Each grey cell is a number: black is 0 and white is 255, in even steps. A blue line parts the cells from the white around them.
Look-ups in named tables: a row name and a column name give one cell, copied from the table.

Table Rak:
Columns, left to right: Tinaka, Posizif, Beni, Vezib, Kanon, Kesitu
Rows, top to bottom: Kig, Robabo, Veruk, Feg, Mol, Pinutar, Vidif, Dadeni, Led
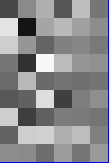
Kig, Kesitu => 118
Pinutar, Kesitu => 142
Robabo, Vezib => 185
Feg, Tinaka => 118
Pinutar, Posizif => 97
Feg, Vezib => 187
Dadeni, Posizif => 206
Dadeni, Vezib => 174
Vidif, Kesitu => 117
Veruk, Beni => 100
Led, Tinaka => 140
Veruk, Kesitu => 121

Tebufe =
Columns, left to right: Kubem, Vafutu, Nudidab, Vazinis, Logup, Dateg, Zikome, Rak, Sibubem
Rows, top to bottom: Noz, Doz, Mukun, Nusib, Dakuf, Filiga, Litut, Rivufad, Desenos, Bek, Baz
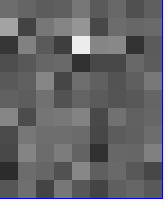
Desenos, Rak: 102
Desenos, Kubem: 72
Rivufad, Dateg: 71
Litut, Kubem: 134
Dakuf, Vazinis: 70
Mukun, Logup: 236
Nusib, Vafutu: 88
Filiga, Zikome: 84
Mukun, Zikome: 136
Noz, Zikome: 104
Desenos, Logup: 99
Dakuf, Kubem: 89
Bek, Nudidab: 102
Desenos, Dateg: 49
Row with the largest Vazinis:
Doz

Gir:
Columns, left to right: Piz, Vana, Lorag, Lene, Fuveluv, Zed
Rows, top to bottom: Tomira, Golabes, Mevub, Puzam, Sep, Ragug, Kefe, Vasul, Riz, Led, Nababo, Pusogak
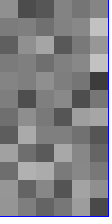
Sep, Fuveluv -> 117
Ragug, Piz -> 126
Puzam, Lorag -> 111
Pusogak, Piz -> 149
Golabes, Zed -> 194
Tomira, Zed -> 133
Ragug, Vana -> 78
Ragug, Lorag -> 127
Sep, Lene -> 126
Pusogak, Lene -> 119

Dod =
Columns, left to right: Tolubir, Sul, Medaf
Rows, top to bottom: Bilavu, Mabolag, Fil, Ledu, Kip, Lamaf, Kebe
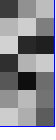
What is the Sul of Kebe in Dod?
174
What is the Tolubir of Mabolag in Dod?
182
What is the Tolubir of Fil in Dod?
210
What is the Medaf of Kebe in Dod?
92
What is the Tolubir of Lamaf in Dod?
146
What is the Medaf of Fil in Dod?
31
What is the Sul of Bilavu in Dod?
145
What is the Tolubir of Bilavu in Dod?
60
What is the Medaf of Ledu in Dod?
203
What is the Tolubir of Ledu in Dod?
47
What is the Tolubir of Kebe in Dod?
205
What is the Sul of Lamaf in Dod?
186
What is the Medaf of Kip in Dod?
109

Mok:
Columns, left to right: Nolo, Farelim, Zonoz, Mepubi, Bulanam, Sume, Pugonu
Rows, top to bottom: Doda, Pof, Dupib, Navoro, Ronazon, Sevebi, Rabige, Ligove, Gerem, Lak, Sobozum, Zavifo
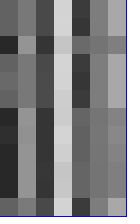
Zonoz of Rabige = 53
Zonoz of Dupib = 53
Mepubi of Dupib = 197
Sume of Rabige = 117
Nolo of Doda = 98
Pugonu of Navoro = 168
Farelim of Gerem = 148
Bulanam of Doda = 59
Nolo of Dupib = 40
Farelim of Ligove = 145
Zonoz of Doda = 73
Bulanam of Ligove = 97

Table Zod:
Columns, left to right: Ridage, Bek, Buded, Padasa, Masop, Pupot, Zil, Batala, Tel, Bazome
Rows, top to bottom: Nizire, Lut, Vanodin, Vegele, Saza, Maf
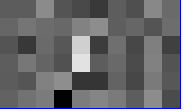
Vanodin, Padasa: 87
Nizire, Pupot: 57
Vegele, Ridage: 93
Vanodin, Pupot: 60
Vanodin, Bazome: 64
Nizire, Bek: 92
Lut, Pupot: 141
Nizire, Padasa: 84
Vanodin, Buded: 106
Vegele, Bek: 119
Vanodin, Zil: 111
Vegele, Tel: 129

